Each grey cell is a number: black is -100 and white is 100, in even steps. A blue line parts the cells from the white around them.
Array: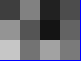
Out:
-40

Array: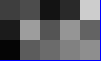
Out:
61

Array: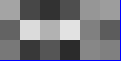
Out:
23

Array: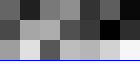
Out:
-93

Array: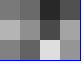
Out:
-37

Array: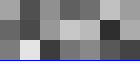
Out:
24

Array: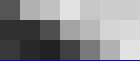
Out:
61

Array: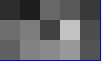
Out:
-55

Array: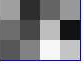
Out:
20

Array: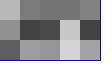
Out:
2
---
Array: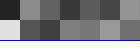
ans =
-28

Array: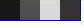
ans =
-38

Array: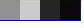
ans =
59

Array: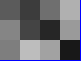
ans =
-53

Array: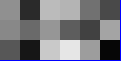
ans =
41

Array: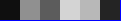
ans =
66

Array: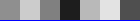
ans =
45
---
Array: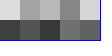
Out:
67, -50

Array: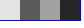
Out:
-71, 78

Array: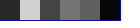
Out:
-95, -68

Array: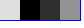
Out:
15, 75

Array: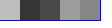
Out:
6, 49

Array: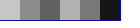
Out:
-83, 55
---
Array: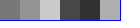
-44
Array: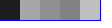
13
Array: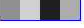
63
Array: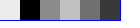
51
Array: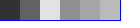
13
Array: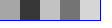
52
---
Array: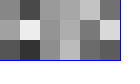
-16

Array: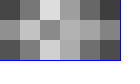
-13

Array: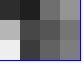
-23

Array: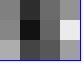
-32

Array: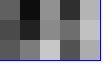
-36

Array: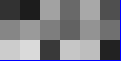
49

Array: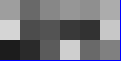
-18
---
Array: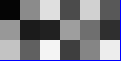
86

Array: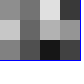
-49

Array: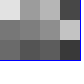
-55

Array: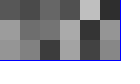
6

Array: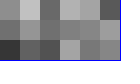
5

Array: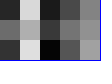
26

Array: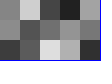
-62

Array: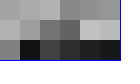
-81
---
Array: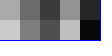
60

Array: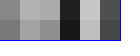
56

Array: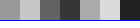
72

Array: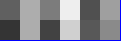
87

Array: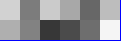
92

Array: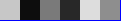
73

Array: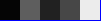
85
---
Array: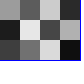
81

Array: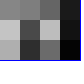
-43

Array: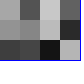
5

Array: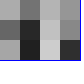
-69

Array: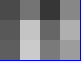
54

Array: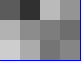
10

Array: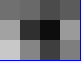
-63
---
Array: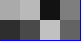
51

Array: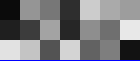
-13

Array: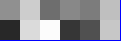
-37

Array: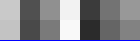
-21

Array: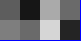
68

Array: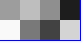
-48

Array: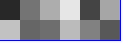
1

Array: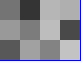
48

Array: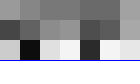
-29
